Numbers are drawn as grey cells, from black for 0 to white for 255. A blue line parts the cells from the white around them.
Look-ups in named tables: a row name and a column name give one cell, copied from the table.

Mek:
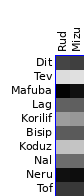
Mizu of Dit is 63
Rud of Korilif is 157
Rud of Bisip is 92
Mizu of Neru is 13
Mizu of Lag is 95
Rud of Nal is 109
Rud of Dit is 69

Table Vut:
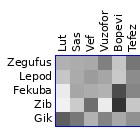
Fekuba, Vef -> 172
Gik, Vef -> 178
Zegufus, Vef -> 169
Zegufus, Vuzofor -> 128
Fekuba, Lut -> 235
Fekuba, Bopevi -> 76
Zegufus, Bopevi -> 197
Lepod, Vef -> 156
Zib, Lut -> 241
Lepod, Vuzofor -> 166
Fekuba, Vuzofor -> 178
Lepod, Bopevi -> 201
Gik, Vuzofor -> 132

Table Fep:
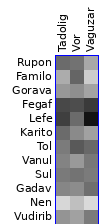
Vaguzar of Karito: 161
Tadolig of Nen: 215
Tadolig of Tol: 123
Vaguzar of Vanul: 120
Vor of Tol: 89
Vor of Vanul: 153
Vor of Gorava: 142
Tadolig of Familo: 172
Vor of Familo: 101
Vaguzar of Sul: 123
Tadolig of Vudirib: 148
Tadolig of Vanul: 131
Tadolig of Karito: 107
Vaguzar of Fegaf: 58
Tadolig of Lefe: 63
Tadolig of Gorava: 152
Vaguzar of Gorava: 163

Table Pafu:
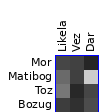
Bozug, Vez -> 48
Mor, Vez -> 65
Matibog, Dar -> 204
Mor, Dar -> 38
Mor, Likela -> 70
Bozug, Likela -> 61
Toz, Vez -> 40
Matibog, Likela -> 106
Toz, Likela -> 119

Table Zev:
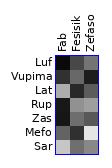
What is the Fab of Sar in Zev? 198
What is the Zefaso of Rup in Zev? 158
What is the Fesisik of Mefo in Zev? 48
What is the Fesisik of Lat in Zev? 40
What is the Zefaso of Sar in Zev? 136
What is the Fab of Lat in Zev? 173
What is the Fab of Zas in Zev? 22
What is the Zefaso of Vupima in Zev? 29
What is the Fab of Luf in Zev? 10
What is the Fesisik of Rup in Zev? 145
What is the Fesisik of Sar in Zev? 111
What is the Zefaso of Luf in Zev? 116
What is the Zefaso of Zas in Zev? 88
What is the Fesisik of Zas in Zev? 110
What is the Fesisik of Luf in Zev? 72
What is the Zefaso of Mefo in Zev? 229
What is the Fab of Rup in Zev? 24
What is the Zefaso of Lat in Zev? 92
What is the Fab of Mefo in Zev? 99
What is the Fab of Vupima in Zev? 49
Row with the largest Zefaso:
Mefo

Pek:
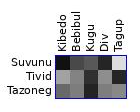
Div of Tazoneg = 126
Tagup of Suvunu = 221
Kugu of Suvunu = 88
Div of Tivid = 142
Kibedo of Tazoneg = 105
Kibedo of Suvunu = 17
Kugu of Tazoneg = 35
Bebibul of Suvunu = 73
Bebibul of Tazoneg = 125
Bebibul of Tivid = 131
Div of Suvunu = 37
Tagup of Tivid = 37
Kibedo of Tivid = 162
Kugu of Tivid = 48

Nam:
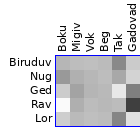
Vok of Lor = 191
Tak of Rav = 188
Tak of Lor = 133
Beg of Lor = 188
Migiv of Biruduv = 189
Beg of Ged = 185
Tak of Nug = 168
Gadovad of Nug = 211
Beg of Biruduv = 187
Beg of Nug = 189
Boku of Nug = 153
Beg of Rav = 184
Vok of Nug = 183
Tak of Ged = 232
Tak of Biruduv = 137
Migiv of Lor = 186
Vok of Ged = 181
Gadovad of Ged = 127
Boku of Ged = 204
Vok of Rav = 188
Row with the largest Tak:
Ged

